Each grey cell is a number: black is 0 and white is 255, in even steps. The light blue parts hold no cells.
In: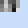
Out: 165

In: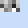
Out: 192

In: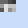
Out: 195

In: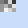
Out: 226

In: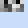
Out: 96

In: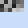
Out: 129

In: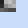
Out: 180

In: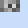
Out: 76
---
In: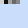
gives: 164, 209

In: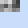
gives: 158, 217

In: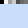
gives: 202, 244

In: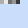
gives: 112, 233

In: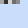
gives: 212, 212

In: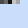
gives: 21, 195

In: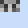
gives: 190, 203

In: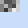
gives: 98, 234
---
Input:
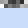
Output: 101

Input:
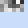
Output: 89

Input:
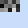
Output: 104

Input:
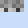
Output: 112

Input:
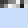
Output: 242

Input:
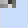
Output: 187
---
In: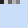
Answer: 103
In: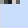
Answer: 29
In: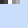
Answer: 243
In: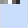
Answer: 252
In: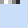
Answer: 200
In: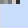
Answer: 115
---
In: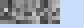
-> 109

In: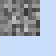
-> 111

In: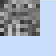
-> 55

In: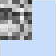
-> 159

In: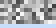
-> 121
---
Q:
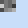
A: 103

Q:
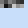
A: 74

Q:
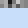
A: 79

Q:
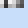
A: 176

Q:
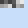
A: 215

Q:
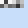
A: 107

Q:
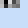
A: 169
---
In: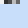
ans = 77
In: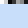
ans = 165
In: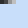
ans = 71
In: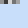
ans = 214
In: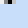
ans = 133
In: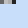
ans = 192
